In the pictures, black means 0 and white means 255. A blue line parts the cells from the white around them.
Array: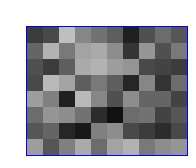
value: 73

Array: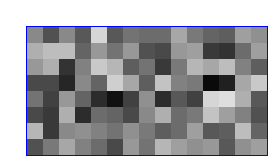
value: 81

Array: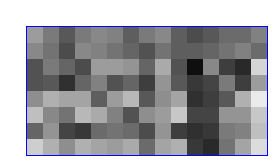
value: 122

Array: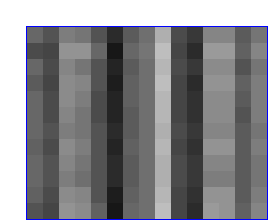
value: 83

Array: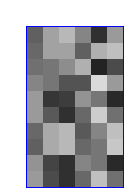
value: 162

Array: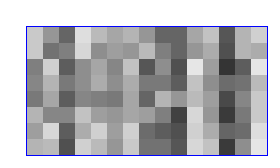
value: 150

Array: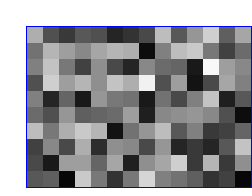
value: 80
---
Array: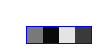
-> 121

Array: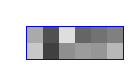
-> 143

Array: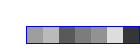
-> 124

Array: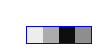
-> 237

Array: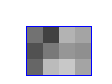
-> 102

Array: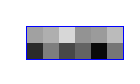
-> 72

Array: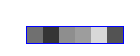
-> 142

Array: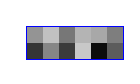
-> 59

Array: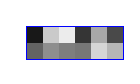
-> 126

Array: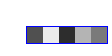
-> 235
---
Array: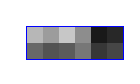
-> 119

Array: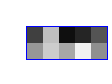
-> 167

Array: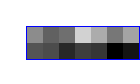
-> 54

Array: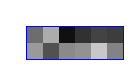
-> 146

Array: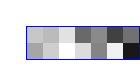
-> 132

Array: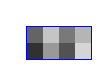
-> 153

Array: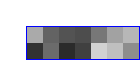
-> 210

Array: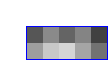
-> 213

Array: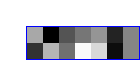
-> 216
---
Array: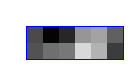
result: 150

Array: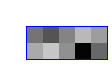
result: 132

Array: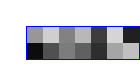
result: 61

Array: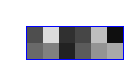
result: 70

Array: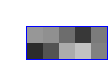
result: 109

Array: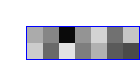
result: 211
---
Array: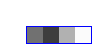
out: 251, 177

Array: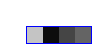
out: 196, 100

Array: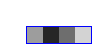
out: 211, 157

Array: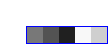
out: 248, 207

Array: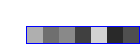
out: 210, 175

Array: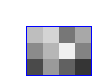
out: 240, 212

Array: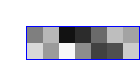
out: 248, 216
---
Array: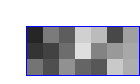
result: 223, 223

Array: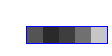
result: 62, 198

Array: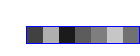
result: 92, 198

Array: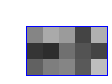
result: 112, 190

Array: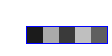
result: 58, 191

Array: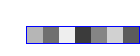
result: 59, 238

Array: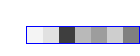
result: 185, 244
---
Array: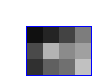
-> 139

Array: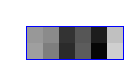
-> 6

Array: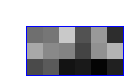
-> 145

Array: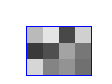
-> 163

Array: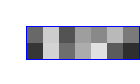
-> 91

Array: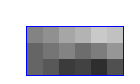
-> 125

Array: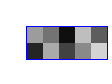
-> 137

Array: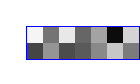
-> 199

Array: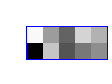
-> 120

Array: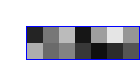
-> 44
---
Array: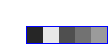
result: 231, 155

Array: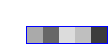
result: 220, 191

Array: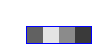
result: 228, 139

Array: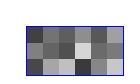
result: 214, 199

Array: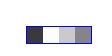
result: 253, 202

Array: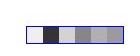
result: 239, 211

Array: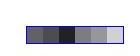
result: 209, 151

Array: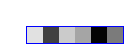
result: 225, 203
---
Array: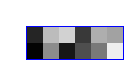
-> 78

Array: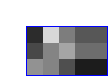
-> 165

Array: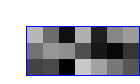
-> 23

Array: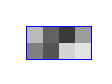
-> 84

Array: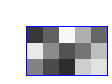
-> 83

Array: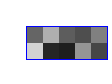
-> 30

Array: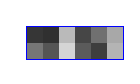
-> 91

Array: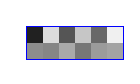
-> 119

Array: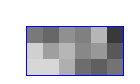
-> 136

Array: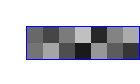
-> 151
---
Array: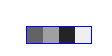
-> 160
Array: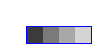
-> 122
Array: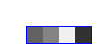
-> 132
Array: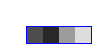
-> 40
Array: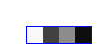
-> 65
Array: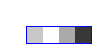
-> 253
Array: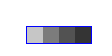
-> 124
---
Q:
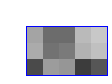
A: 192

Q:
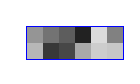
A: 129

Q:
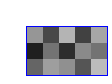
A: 115

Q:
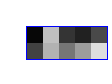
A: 73

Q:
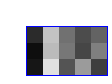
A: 127

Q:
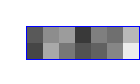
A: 184

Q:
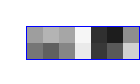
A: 142
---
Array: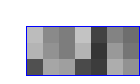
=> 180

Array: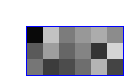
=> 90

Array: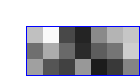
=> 111

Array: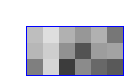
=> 183

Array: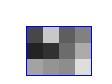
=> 35

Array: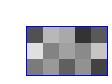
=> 223
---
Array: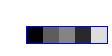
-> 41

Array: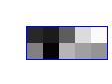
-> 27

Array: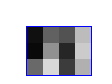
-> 16

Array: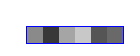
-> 85

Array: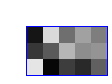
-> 21

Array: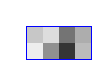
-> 116
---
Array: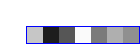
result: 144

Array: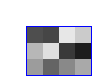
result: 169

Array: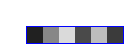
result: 59

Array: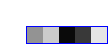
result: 229

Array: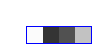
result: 194

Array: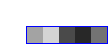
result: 115
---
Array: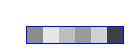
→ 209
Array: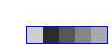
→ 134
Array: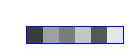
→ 87
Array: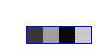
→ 9
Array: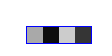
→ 204
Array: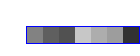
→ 157
